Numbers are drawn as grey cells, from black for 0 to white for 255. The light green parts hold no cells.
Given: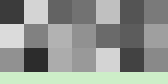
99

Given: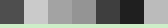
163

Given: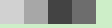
67

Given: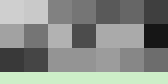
129

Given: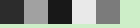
24

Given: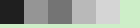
116

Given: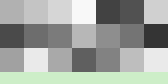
214

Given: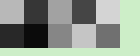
162

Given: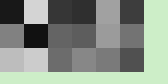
54

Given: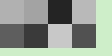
36
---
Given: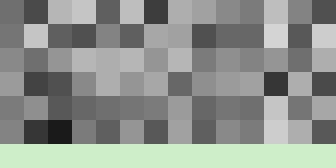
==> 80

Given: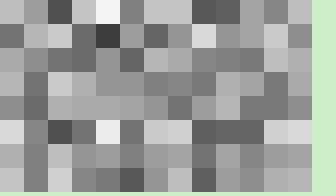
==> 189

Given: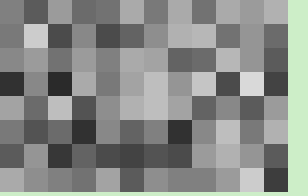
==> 177

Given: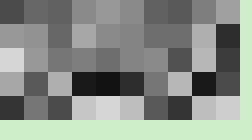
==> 160

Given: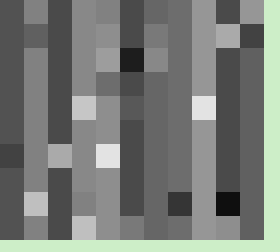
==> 150

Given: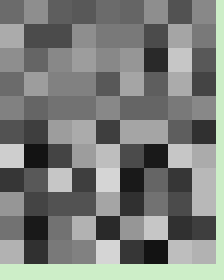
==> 136
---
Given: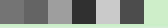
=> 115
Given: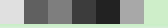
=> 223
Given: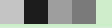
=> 195
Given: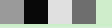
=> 155
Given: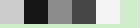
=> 204
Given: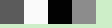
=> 91
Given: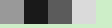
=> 153
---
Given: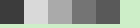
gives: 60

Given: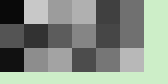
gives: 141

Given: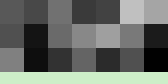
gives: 50

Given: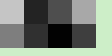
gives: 168

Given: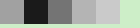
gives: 161

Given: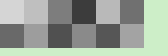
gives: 157

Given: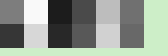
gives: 215

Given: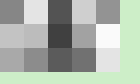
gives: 169
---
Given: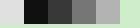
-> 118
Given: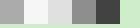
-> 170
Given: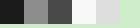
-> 140
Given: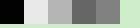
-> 129
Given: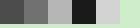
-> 113
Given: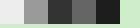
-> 100
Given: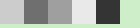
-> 159
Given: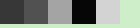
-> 81
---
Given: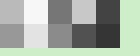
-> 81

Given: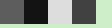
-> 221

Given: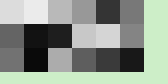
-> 58

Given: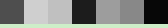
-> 136

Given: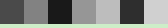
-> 46

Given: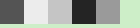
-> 36
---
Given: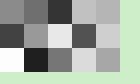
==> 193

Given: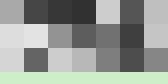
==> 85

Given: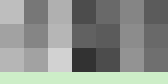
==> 133

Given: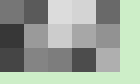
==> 212

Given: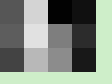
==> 2

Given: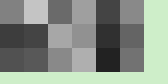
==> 68

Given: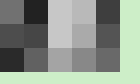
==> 185

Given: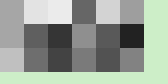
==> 211

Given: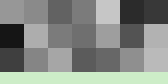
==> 42

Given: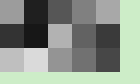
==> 128
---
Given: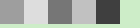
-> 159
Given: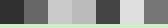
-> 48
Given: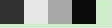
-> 49
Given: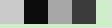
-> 202
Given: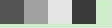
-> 84
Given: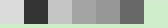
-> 219
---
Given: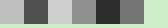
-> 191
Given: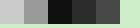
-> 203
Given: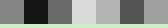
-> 133
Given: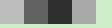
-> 189
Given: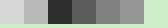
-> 215
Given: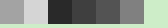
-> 164
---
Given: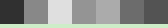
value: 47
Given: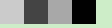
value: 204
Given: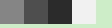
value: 134
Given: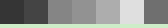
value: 54
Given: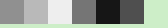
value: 144
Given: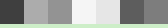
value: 63
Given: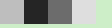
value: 190
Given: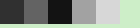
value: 48
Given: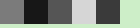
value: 123
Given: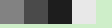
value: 130
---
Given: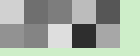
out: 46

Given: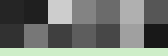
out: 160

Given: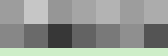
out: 143

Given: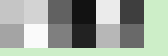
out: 183

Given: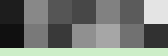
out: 113

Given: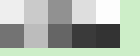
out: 58

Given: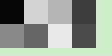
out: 233

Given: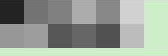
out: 81

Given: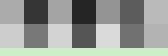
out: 113

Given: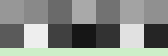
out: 225
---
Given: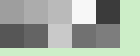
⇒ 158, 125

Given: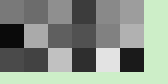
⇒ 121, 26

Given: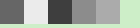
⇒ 102, 171

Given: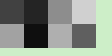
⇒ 65, 95

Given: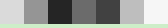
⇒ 218, 246

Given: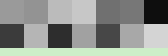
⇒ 154, 212
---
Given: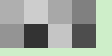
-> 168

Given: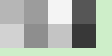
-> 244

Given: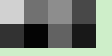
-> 141

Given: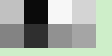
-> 247

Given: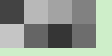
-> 163

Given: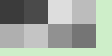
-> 221

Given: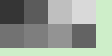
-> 191
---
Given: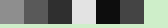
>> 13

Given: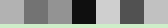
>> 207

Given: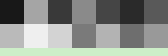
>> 69

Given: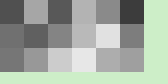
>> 138

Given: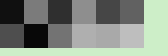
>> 70

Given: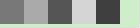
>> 63

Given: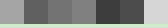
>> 61

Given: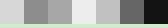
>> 193
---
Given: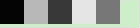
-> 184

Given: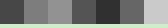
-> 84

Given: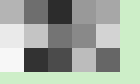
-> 50

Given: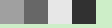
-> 160

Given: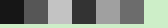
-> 195

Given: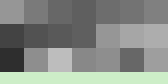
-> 136

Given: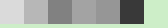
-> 129

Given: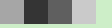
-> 166

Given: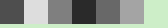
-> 127
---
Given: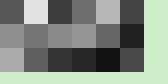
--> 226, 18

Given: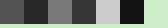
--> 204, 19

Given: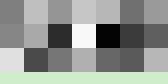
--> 248, 4

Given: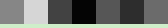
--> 214, 4

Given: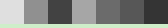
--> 223, 52

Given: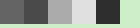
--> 224, 46

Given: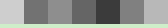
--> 206, 59

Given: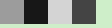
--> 212, 23
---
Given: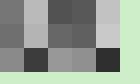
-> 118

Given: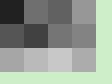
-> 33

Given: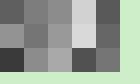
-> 95

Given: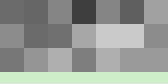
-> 107

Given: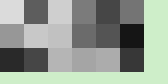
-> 219

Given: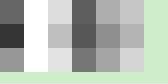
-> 102

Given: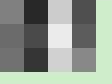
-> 128

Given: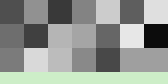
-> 79

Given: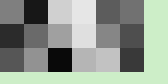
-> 127
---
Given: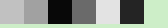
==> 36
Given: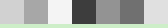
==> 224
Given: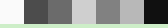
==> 16
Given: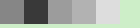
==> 221
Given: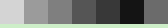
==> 107
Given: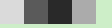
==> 171
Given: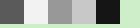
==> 21
